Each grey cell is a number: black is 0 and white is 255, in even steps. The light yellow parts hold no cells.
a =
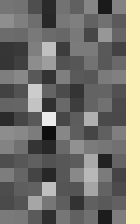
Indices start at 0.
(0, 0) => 117
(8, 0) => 43
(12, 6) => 184
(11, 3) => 82
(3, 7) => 89
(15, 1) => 120
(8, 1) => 69
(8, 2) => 88
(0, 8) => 130
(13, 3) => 191
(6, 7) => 100
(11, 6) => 169
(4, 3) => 158
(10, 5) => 145
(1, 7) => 113
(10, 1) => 113
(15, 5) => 97
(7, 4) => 105
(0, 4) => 114
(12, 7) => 123
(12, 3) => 39
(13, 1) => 94
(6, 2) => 204
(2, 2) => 121
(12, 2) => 68
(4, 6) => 115
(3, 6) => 123
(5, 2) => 88
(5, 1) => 136
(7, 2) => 195
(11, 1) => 87
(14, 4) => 94
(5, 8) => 128
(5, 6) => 87
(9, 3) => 14

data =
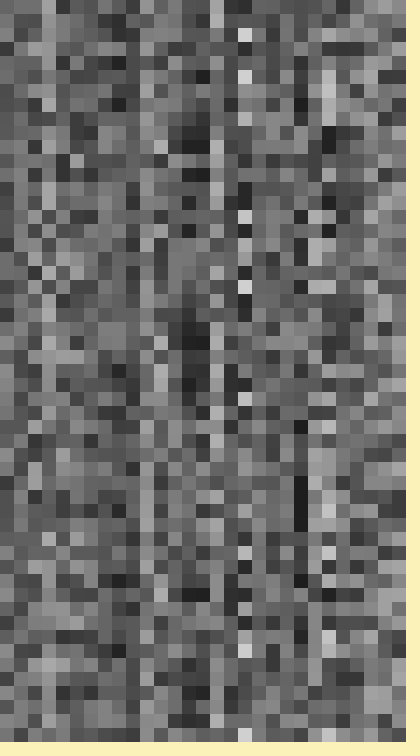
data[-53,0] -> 101
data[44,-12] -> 43
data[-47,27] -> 114
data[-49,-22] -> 57
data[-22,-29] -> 94
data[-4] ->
[135, 110, 70, 137, 51, 74, 53, 93, 93, 75, 89, 135, 109, 44, 37, 142, 50, 75, 93, 129, 102, 119, 65, 84, 80, 103, 161, 157, 113]
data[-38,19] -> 125
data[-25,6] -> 96
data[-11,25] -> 59
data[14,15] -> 154
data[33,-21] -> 86
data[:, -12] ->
[47, 86, 208, 46, 95, 208, 142, 121, 177, 78, 77, 53, 113, 39, 39, 196, 39, 172, 153, 42, 208, 39, 46, 124, 89, 93, 122, 44, 189, 52, 108, 79, 137, 147, 110, 93, 159, 96, 54, 183, 41, 119, 44, 157, 43, 161, 205, 86, 71, 75, 84, 106, 208]
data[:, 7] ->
[116, 57, 83, 133, 57, 87, 116, 68, 100, 133, 133, 80, 88, 121, 133, 122, 114, 116, 74, 82, 117, 104, 87, 125, 121, 74, 68, 83, 123, 57, 105, 100, 84, 124, 97, 68, 82, 96, 90, 83, 88, 57, 108, 102, 101, 101, 59, 77, 109, 93, 130, 130, 76]
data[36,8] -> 42
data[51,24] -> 60
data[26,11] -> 172
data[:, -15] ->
[80, 53, 85, 97, 88, 32, 122, 72, 52, 45, 34, 94, 32, 82, 85, 101, 87, 132, 101, 94, 110, 79, 93, 49, 32, 62, 48, 53, 92, 45, 139, 51, 64, 139, 99, 139, 56, 139, 116, 59, 113, 74, 32, 134, 127, 63, 79, 68, 65, 37, 104, 51, 94]
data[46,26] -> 130
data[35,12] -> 123
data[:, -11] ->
[98, 84, 117, 84, 104, 92, 136, 113, 125, 101, 121, 97, 114, 84, 98, 109, 101, 114, 84, 102, 101, 106, 131, 100, 116, 84, 92, 100, 129, 93, 136, 98, 101, 126, 87, 136, 111, 136, 117, 111, 121, 114, 101, 107, 86, 117, 122, 91, 106, 93, 129, 119, 123]
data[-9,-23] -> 112
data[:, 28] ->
[137, 119, 68, 156, 94, 60, 123, 62, 80, 157, 114, 123, 88, 156, 143, 104, 127, 93, 109, 124, 84, 114, 117, 108, 157, 150, 116, 164, 105, 139, 135, 74, 100, 164, 124, 60, 60, 99, 155, 78, 164, 134, 162, 112, 151, 72, 60, 157, 164, 113, 131, 140, 78]
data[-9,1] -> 102
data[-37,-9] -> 89
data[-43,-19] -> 121
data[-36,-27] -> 134
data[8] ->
[87, 108, 71, 75, 98, 60, 78, 100, 99, 93, 150, 113, 91, 72, 52, 100, 89, 177, 125, 135, 132, 52, 114, 177, 113, 145, 157, 59, 80]
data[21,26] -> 122
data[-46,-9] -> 124
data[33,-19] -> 149
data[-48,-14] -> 100
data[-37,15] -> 148
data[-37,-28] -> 124
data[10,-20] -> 94
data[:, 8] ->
[90, 47, 49, 125, 35, 89, 64, 35, 99, 122, 109, 76, 96, 113, 111, 102, 125, 88, 100, 103, 103, 96, 97, 125, 124, 98, 39, 66, 100, 53, 62, 87, 82, 86, 106, 72, 42, 100, 81, 117, 91, 35, 83, 66, 85, 73, 35, 111, 103, 93, 107, 125, 70]
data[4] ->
[104, 97, 97, 147, 51, 121, 70, 57, 35, 74, 87, 62, 140, 93, 88, 142, 72, 95, 104, 73, 93, 50, 96, 129, 96, 108, 153, 146, 94]
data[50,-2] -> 155
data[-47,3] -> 144

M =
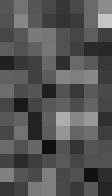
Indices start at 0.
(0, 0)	86
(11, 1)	43
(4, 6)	90
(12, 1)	85
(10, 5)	53
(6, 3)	32
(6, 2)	85
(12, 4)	71
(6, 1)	76
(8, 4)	172
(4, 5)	105
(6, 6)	89
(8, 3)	96
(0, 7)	138
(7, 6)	100
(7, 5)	76
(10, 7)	79
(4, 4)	46
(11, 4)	90
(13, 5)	57
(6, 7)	74
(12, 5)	80
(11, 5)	70
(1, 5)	59
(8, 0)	88
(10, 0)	106
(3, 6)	42
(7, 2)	68
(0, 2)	86
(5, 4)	133
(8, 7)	47
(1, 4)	51
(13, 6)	88

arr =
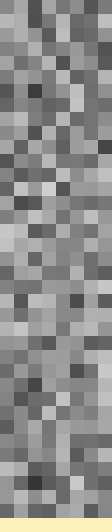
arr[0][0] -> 136
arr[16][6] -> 115
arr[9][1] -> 158
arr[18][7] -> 141
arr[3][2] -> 176
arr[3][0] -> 129
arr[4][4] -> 82
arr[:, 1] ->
[167, 174, 175, 139, 112, 162, 141, 133, 186, 158, 98, 139, 91, 193, 76, 151, 187, 166, 174, 159, 117, 86, 112, 195, 153, 115, 153, 112, 85, 138, 138, 127, 104, 172, 103, 185, 160]
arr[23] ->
[179, 195, 159, 170, 120, 175, 184, 149]
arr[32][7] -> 182
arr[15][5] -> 151
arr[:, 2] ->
[82, 80, 147, 176, 132, 147, 60, 121, 126, 82, 168, 125, 111, 154, 88, 191, 90, 176, 102, 166, 115, 188, 147, 159, 112, 144, 123, 70, 108, 102, 169, 156, 148, 92, 53, 142, 101]
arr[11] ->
[84, 139, 125, 184, 118, 120, 107, 167]
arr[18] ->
[147, 174, 102, 161, 131, 143, 111, 141]
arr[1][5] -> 105
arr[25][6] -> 175
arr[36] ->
[104, 160, 101, 97, 162, 171, 93, 135]
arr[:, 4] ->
[118, 181, 189, 132, 82, 185, 147, 105, 181, 103, 96, 118, 188, 84, 142, 115, 173, 133, 131, 118, 151, 138, 137, 120, 153, 157, 160, 142, 194, 116, 166, 176, 181, 165, 107, 105, 162]
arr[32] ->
[123, 104, 148, 135, 181, 91, 138, 182]
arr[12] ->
[131, 91, 111, 102, 188, 141, 168, 191]
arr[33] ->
[187, 172, 92, 101, 165, 117, 111, 127]
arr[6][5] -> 190
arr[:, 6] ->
[85, 113, 106, 117, 141, 113, 111, 116, 116, 116, 167, 107, 168, 153, 108, 189, 115, 175, 111, 110, 177, 160, 176, 184, 93, 175, 114, 135, 149, 127, 151, 113, 138, 111, 112, 161, 93]
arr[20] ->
[130, 117, 115, 154, 151, 142, 177, 198]
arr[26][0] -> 108
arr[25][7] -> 189

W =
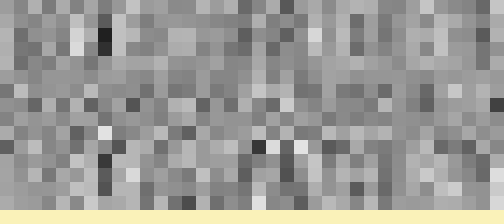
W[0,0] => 157
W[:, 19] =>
[171, 127, 133, 105, 134, 128, 169, 106, 161, 131, 219, 145, 166, 140, 135]
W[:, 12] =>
[138, 152, 179, 172, 147, 134, 118, 177, 155, 123, 152, 171, 138, 144, 113]
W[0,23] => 139
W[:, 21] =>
[155, 121, 145, 136, 135, 123, 114, 144, 160, 121, 227, 160, 142, 117, 93]
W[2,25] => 125
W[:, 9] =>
[194, 157, 183, 136, 163, 142, 143, 84, 152, 136, 182, 182, 217, 181, 181]
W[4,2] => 136
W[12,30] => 201
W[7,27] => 181
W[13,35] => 202
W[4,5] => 147
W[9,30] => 164
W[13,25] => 91
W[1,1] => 143
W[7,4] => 116
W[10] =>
[96, 156, 188, 134, 146, 113, 166, 137, 85, 182, 171, 112, 152, 182, 154, 172, 189, 147, 55, 219, 101, 227, 152, 90, 106, 169, 130, 123, 137, 158, 185, 105, 124, 98, 168, 135]
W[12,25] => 162
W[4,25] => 177
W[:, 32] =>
[138, 170, 144, 155, 164, 151, 199, 156, 166, 143, 124, 153, 149, 204, 172]
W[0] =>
[157, 134, 176, 123, 171, 130, 166, 125, 152, 194, 155, 160, 138, 139, 180, 156, 175, 105, 134, 171, 88, 155, 169, 139, 169, 179, 174, 135, 133, 158, 197, 151, 138, 132, 104, 197]
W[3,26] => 146
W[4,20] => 143
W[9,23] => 184
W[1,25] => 109
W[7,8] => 162
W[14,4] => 182
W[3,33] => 153
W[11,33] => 125
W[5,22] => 143
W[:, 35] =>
[197, 170, 178, 146, 171, 153, 157, 65, 140, 155, 135, 172, 221, 202, 215]
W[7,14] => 99
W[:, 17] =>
[105, 125, 94, 108, 136, 144, 160, 176, 147, 156, 147, 107, 94, 117, 127]
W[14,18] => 224
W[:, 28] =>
[133, 150, 142, 149, 140, 151, 155, 149, 146, 148, 137, 141, 142, 145, 157]
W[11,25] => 127
